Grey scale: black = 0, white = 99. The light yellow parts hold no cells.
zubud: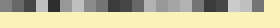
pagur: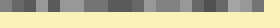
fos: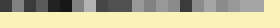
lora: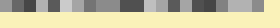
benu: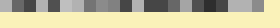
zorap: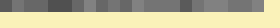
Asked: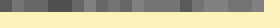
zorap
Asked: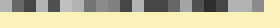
benu
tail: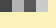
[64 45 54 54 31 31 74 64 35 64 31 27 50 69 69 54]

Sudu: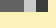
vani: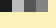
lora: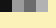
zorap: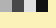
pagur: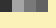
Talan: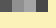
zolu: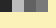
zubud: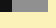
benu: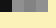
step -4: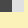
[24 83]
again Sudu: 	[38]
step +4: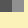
[37 60]
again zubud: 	[56]
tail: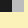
[33 51]

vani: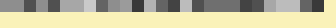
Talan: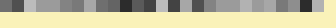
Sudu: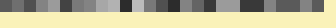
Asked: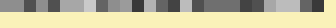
vani
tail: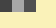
[51 60 60 69 60 65 47 55 17 69]
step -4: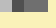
[69 27 39 39]
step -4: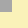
[61]
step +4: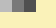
[77 51 35]

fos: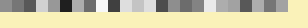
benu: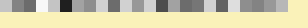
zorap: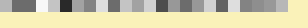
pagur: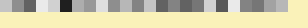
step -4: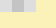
[82 72 82]
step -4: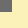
[38]
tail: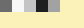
[55 81 42 81 59 81 30 63 42 46 81 38 86 55 51 59 71]
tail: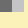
[63 81 30 59 42 59 81 38 86 51 55 59 71]

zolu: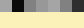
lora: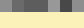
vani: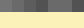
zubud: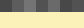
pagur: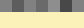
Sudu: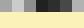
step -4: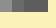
[51 37 32 32]
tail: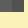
[41 41 32]
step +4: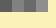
[40 54 45 59]
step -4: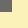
[37]
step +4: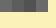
[45 40 36 45]
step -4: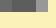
[37 32 32 55]

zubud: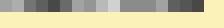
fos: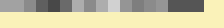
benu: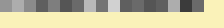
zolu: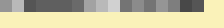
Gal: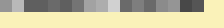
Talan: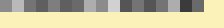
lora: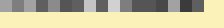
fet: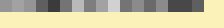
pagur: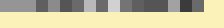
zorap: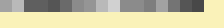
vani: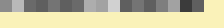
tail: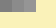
[33 33 33]
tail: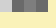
[54 58 28 33]
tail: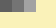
[67 81 41 49 41 54 58 28 33]
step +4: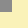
[58]
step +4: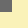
[45]
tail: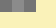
[58 49 28 33]

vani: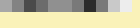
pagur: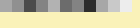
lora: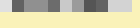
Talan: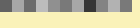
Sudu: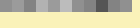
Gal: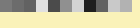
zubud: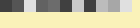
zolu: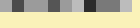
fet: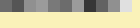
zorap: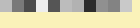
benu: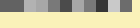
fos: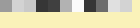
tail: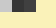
[69 97 21 42 87 82]
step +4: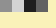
[60 86 16 42]

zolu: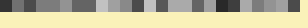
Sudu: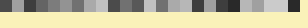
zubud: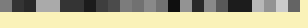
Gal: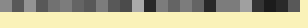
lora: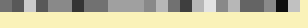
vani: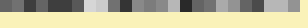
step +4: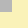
[75]
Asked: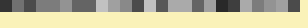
zolu
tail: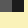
[11 71 57 79 39]
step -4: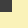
[20]
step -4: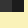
[16  7]
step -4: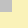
[71]

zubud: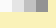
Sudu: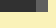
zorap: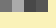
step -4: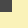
[24]
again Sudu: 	[19]
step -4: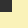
[15]

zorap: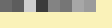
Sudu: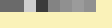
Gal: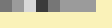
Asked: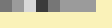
Gal
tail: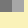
[60]
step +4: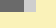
[45 45 84]

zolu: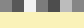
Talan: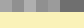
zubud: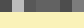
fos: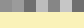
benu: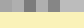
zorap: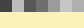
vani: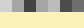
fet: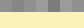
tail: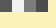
[73 52]
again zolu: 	[52]
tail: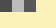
[38 38 30 48]
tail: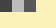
[43 60 77 68]

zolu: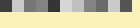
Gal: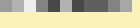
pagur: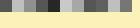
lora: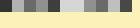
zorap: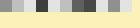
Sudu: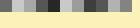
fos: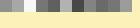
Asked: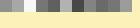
fos

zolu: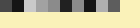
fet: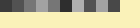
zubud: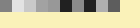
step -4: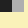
[ 9 64]
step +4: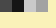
[32 12 82 67]
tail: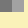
[46 18 68 32 63 28]
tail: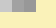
[13 54 13 68 36]
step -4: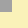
[59]
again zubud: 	[13]
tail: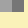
[18 68 32 63 28]

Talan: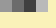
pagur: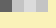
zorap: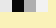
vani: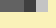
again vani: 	[38]
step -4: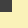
[21]
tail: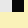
[68 94]
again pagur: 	[76]
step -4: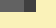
[34 34 21]
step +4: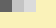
[42 80 89]

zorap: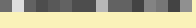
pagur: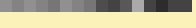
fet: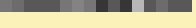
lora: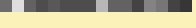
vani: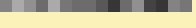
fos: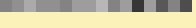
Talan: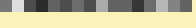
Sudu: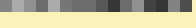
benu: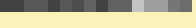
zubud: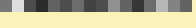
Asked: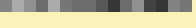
vani
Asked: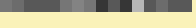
fet
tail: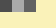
[38 21 42 71 51 38]

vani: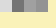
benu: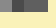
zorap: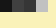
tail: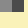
[37 37]
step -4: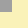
[58]
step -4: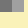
[41 58]
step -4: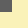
[33]
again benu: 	[37]

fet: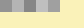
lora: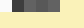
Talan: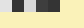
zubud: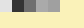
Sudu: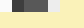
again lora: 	[38]
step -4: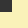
[16]
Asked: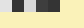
Talan
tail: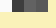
[38]
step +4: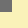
[47]
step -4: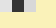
[84 16 80]

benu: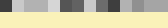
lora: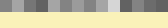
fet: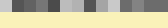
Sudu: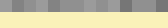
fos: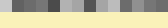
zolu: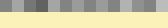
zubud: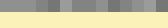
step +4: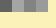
[42 68 55 64]
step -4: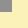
[52]
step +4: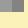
[64 55]

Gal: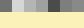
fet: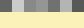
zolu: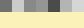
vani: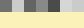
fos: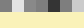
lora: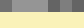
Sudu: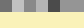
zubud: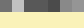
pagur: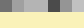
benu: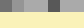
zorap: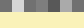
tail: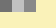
[70 29 58 58]
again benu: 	[66]
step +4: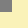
[53]
